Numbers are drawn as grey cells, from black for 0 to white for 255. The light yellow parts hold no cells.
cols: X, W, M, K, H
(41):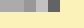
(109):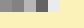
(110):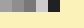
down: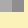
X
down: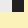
H

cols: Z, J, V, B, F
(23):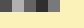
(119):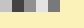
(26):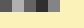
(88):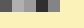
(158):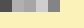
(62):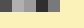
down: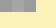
V
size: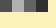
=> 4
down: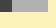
J
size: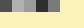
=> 5
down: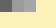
V

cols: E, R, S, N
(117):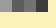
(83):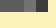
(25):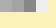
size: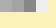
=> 4
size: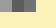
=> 3
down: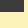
N

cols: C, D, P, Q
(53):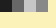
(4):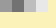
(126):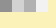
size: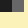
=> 2
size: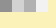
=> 4
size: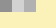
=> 3
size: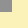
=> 1
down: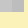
P

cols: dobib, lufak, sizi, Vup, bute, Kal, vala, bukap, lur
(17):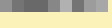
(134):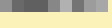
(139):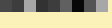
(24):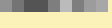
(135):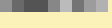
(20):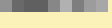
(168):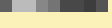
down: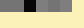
vala
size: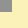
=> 1
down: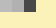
Kal
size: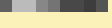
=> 9
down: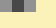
dobib

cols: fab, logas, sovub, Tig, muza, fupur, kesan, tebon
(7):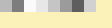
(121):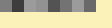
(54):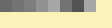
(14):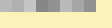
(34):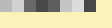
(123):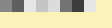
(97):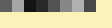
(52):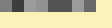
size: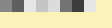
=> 8
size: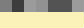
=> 7
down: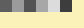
kesan
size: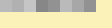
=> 8

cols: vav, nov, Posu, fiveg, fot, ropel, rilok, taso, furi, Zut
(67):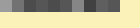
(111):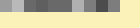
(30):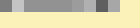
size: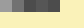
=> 5
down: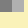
taso
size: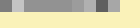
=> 10
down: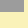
vav

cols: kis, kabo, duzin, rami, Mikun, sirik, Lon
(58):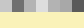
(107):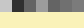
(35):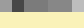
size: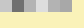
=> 6
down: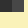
kabo
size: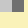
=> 2

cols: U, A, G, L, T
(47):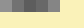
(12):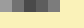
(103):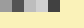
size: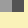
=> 2
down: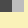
G
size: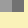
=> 2

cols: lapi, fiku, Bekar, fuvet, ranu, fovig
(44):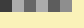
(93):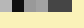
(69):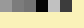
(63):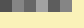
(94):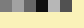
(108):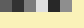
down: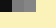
fiku
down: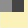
fovig
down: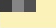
fovig

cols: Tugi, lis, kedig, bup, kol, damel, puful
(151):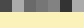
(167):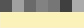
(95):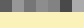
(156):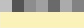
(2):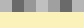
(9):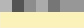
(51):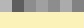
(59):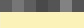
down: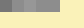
kedig
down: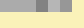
puful
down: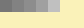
bup
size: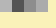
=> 4
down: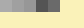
lis
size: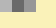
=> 3
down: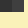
damel

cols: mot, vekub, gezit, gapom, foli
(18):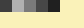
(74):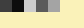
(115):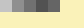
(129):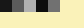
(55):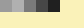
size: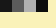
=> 4
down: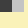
mot
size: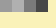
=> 4
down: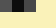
gapom
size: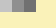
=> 3

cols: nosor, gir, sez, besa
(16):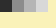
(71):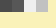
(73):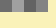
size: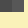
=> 2
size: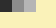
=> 3
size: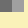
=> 2
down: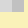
besa
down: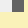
sez
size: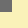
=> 1

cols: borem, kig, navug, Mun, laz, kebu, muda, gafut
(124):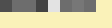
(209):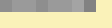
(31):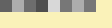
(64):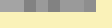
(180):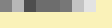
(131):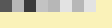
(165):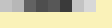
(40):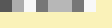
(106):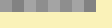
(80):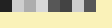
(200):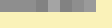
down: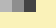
kebu
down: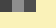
Mun
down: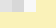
gafut
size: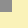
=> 1
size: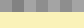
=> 7
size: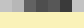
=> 7
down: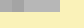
kig

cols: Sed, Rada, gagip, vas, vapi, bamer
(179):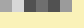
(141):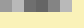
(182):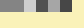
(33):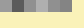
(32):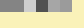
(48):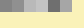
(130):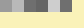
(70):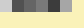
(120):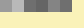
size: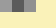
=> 3
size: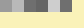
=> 6
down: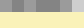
Sed
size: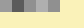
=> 5

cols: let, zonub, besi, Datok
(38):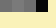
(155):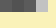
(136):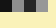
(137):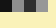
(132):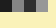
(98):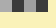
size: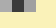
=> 3
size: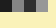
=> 4
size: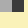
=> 2
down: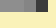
zonub

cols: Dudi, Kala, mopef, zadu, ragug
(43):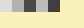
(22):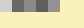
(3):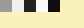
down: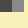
mopef
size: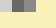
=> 3
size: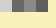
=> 4
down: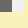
Kala

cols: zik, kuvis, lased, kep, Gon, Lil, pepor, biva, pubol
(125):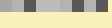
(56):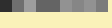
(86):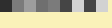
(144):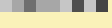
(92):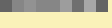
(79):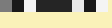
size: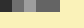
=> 5
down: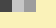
Lil
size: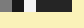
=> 6
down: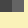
pubol

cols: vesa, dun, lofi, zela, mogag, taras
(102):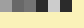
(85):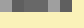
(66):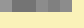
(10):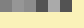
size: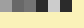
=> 6
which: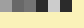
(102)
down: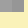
vesa
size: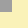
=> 1
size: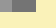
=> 3
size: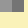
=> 2

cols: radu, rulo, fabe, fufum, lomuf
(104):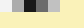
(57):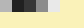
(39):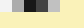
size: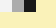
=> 3
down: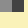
fufum
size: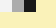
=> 3

